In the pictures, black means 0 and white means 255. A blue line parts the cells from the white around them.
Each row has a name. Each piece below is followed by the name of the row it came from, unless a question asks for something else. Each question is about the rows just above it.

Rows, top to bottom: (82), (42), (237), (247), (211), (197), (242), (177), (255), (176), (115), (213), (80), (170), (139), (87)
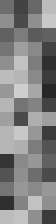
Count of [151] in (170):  2
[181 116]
(177)
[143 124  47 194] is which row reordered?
(211)
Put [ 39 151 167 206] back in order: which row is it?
(242)
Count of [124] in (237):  1
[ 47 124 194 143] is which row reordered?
(211)
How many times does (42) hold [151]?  0

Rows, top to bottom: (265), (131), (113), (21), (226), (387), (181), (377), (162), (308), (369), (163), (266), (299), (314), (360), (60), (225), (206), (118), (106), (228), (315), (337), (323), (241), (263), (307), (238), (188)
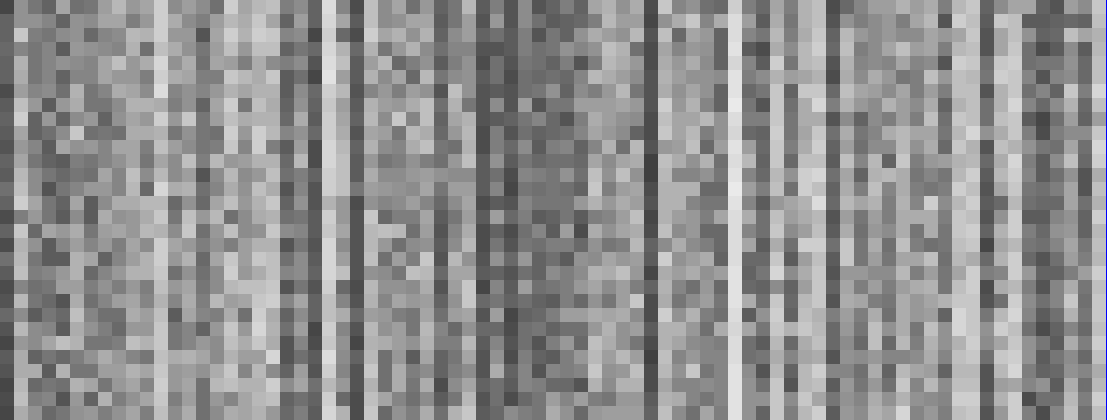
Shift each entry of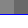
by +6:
[139 111]
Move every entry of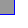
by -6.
[146]
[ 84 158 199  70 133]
(106)
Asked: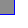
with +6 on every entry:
[146]

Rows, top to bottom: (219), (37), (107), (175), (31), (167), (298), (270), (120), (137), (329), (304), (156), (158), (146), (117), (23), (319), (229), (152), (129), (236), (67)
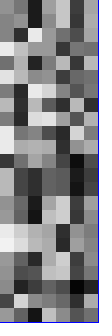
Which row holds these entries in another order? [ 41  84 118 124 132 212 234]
(298)
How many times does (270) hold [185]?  3
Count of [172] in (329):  3

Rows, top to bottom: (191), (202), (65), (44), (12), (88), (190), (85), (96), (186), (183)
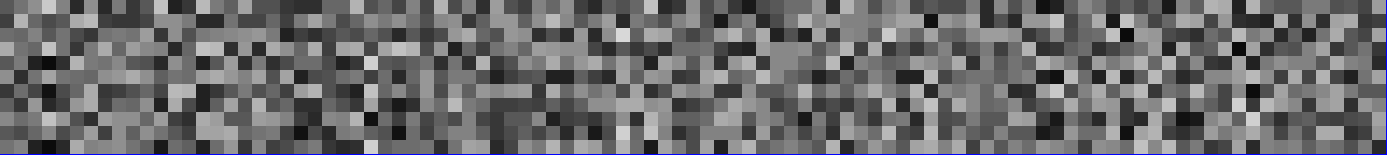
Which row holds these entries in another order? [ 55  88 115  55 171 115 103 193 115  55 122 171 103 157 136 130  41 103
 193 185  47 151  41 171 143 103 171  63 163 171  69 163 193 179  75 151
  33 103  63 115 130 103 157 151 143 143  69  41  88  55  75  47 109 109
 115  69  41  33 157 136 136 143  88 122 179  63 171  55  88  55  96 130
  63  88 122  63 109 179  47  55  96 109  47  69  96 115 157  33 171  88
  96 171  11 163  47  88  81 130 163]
(44)
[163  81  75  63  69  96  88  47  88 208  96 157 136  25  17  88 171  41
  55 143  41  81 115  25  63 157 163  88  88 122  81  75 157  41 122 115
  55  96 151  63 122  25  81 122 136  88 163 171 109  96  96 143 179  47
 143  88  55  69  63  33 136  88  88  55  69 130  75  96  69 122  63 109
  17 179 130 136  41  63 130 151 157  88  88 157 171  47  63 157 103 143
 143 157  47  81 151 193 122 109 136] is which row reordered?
(96)
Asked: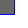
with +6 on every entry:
[109]
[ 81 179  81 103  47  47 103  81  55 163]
(85)
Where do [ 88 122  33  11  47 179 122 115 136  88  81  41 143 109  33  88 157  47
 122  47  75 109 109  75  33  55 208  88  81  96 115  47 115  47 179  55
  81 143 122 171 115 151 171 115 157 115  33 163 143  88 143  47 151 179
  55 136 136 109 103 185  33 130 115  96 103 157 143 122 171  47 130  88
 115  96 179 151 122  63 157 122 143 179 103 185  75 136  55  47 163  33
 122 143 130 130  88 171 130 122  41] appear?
(12)
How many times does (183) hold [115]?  5
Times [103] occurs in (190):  8

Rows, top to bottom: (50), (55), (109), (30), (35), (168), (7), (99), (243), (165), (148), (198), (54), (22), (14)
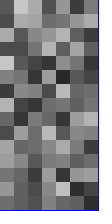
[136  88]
(198)
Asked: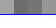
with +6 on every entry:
[170 115 123 156]
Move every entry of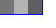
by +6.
[123 185 101]
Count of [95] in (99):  1

